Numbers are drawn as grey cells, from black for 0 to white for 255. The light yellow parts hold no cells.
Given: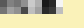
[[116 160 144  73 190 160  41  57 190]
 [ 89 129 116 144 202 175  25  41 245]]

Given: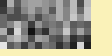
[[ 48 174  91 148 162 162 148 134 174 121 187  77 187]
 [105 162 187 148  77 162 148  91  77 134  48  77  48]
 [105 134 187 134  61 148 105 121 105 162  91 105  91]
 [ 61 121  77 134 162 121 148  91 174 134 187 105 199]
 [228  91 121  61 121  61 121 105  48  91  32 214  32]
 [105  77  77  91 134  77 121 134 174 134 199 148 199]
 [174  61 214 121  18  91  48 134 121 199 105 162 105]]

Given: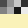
[[130 173  23 235]
 [ 76 145 198  48]]

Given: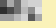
[[ 89 169 113 198 210 210]
 [156 156 185 210  89 169]
 [ 45  74 113 185 142 224]]

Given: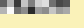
[[180 250 112 140  42 155 140 196 155 168]
 [ 96 180  58 196 126 208 222 112  72  84]]

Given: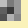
[[ 81 177 137]
 [189 122 151]
 [ 95  57 151]]

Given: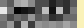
[[107 150  60 177  60 150 138 150 138 164 138]
 [231 122   5  19  33  76 191  19 191  47 122]
 [122  91 164 177 138  76  76  33  60  47  91]
 [122  76 107  91 150  91 107  47  60 107 107]]

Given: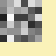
[[ 31 249  62  62 115 221]
 [ 46 236 102  77 115 159]
 [102 205 130 189  46  77]
 [130 189 159 173  90  62]
 [145 173 221  77 221 189]
 [159 145 145 205 130 115]]
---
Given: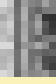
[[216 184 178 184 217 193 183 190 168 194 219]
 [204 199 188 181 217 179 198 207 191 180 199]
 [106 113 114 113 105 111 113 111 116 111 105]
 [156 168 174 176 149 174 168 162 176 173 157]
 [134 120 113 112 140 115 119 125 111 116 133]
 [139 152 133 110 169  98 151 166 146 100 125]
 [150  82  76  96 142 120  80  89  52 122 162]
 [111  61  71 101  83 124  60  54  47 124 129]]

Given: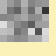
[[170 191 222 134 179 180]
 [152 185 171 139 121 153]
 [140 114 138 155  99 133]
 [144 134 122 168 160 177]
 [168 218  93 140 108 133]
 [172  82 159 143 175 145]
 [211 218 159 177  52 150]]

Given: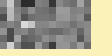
[[128 106 146 119  77 110 142]
 [208  74  75 132 184 186 200]
 [125 162 128 120 137 129 111]
 [ 80  96 134 217  84 109  43]
 [ 82 104 110 197 110 141  45]
 [153 113 128 134 117 116 129]
 [113 142 119 133 118 112 122]
 [ 60 128 107 146 112 100  53]
 [147 151 107 135 149 156 136]
 [149 141 120 132 152 154 120]
 [124 141 133 115 134 129 110]
 [156  86 102 131 144 132 163]
 [108 134 139 136  91 120 109]]

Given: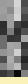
[[ 57 133  78 148 110 109  49  44 152 159 155]
 [ 76 163 173 158 166  53 126 158 161 139 158]
 [ 12 188 125 208 162  57  45  66 211 204 213]
 [129  63  38  70  53 165  79  46  72  91  75]]

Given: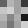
[[162 180 198  99]
 [119 135 209 180]
 [163 173 160 161]
 [207  25 183  58]]

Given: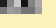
[[121  30]
 [157 134]
 [149 199]
 [118  20]
 [116 132]
 [159 170]]
